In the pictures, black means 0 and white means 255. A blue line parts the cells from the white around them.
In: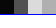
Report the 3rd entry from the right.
81
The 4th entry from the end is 7
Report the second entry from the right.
219
